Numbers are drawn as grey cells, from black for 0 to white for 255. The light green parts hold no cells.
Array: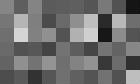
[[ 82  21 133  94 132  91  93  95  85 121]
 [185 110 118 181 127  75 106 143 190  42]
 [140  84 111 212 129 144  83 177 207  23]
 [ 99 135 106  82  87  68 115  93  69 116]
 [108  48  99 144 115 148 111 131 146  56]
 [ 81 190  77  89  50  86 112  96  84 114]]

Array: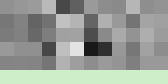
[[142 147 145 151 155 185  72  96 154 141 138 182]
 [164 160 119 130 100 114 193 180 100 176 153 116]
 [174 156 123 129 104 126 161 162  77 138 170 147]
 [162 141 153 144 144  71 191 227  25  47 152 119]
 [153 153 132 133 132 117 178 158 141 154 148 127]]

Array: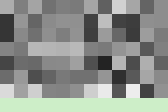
[[100 141 173 127 164 113 126 122 165  96 209 166]
 [143 141  53 150 101 139 145 144  65 190  66  61]
 [157 123  53 137 112 143 126 146  62 155 103  59]
 [ 88 128 132 121 183 181 178 185 128 122 148 160]
 [175  98  69 108 105 137 138 160  80  35 181  76]
 [166 138 108 153  78 100 121 113 113 149  47  89]
 [ 66 145 218 161 207 132 130 143 206 234  86 237]]

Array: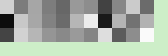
[[203 107 209 124 166 125 103 153 141  66 135]
 [114 178  13 200 167 130 107 182 236  25 180]
 [141 250  68 210 182 149 137 154 133 222  92]]

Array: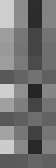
[[ 45 131 206 139]
 [ 44 132 206 140]
 [ 68 116 157 119]
 [ 68 111 153 116]
 [ 75 111 157 122]
 [114  96  88 100]
 [ 37 134 206 143]
 [ 68 115 160 127]
 [110  98  88  95]
 [ 65 118 163 119]
 [ 40 129 204 136]
 [102  96  90  91]]

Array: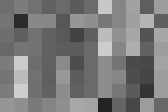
[[ 94 157 111 124 113  97 107  91 106 200 134 162]
 [181  96 116  42 136 136  87 150 143 119 134 159]
 [ 84 167 110  95 113  97  89  67  95 188 145 167]
 [ 97 157 104 117 114  97  93  93 106 205 134 174]
 [ 72 164 124 203 108  97 138  77 106 141 115  74]
 [ 69 157 116 188 113  95 151  93 106 141 134  77]
 [ 53 157 123 206 112  97 140  97 106 141 118  91]
 [156 104 150 143 122 132 143 168 163  35 100  70]]
